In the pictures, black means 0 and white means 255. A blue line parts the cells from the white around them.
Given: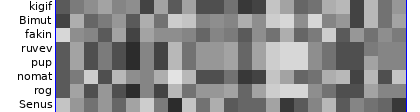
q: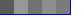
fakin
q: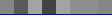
fakin
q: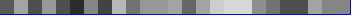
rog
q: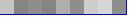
Bimut
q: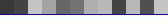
nomat
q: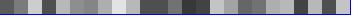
nomat

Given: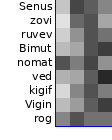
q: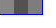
kigif
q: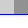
ruvev
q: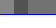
rog

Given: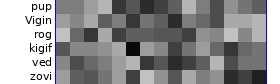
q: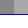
Vigin
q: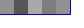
zovi
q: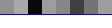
kigif
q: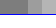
pup
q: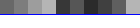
ved
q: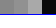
kigif
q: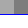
zovi

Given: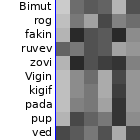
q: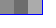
Vigin
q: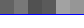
ruvev
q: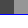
Vigin

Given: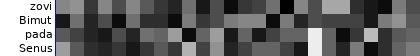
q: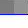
Bimut
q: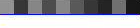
zovi
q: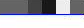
Senus
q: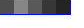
zovi
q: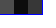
zovi

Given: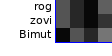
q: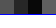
rog
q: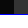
zovi

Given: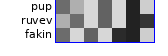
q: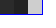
fakin
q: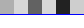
pup
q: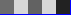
ruvev
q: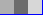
ruvev
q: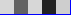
pup
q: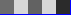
fakin
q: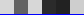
fakin

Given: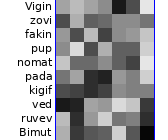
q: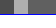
pup
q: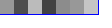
fakin
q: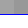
ved

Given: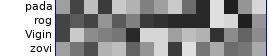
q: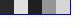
pada
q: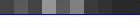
rog
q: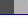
zovi
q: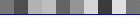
zovi
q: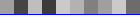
pada

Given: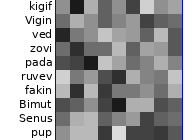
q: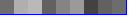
Senus
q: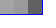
ved
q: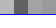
zovi
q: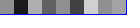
kigif
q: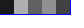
kigif

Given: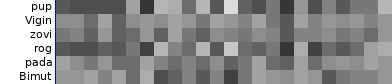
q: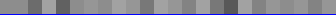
Vigin
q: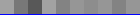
Vigin
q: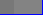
Bimut
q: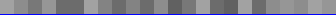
pada

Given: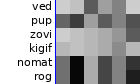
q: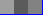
pup
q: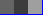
pup
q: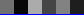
rog
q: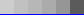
zovi
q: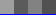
pup

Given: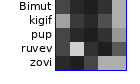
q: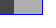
zovi
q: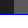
ruvev
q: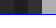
Bimut
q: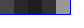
pup
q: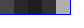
Bimut
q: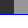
pup

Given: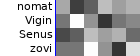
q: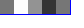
Vigin
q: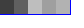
nomat
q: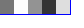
zovi

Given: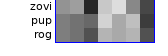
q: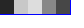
zovi
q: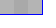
rog
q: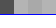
rog

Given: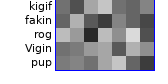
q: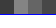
fakin
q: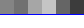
pup
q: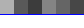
fakin
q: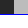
rog
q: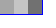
kigif

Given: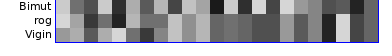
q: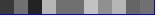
rog
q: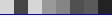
Bimut
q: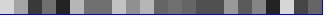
rog
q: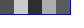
Bimut

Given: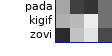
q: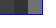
pada

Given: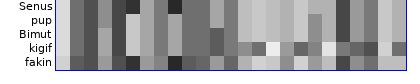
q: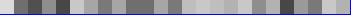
pup
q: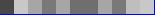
pup

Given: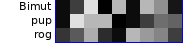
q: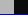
Bimut
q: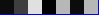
Bimut
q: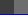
pup
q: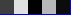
Bimut
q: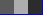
rog
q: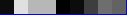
pup
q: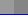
rog

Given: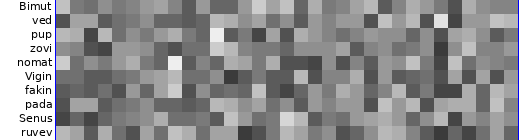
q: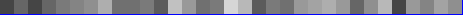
Senus
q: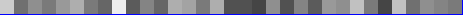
nomat
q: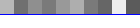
pup
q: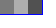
nomat

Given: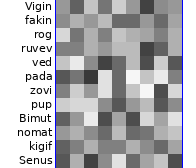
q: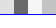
pada
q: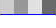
zovi
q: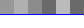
nomat
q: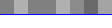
kigif

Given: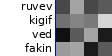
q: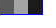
ved
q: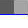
ved
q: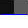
ved
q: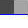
ruvev
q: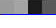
fakin
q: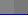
kigif
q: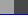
ruvev

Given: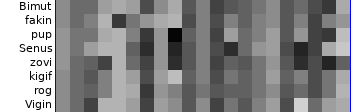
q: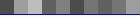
kigif
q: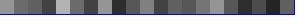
zovi
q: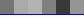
pup
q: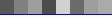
Vigin

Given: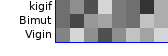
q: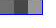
Bimut
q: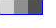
Vigin
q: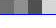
kigif
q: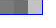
Bimut

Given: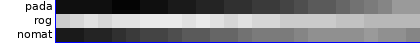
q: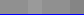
nomat
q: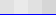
rog
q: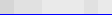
rog
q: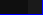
pada

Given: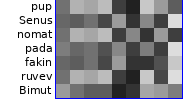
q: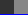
Senus
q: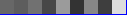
Senus
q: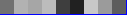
pup

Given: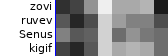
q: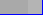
zovi
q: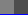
ruvev
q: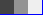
zovi
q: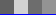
Senus
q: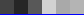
kigif
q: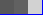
Senus

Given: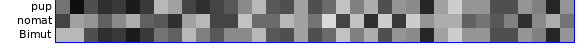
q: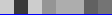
nomat
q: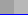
nomat
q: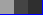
pup
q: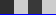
nomat
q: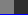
nomat
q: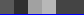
nomat

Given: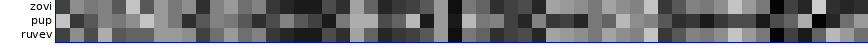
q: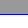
ruvev
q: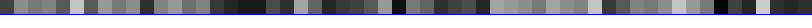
zovi
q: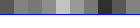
pup
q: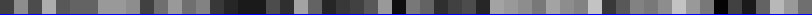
ruvev

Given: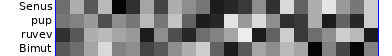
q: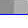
Bimut
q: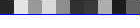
pup

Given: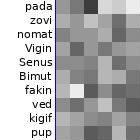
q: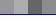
nomat
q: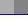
Bimut
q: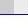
pada

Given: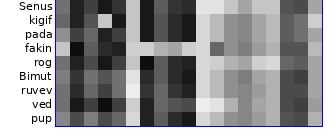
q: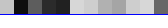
rog
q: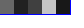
pada
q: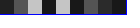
kigif
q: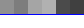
Bimut
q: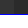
Senus

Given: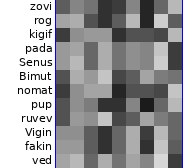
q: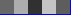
fakin
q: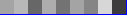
ved
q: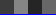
zovi

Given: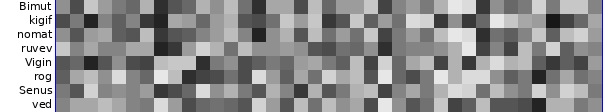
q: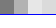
Bimut
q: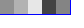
ruvev
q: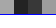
ruvev
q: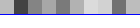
Senus
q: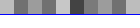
nomat
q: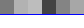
Senus
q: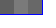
Vigin

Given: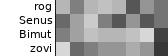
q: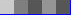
Senus
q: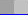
Bimut
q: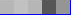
rog
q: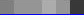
zovi
